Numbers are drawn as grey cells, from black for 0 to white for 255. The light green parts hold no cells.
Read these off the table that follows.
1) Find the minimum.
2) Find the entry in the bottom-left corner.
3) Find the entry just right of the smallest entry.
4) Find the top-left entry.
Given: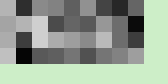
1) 5
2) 192
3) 89
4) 180

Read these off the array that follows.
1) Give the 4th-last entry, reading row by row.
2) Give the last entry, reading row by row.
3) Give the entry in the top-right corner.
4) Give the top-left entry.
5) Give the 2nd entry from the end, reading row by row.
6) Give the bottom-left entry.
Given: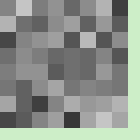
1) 55
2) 165
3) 63
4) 132
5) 197
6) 71

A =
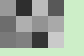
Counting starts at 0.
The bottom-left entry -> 121
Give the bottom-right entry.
202
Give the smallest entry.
46
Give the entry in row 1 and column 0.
109
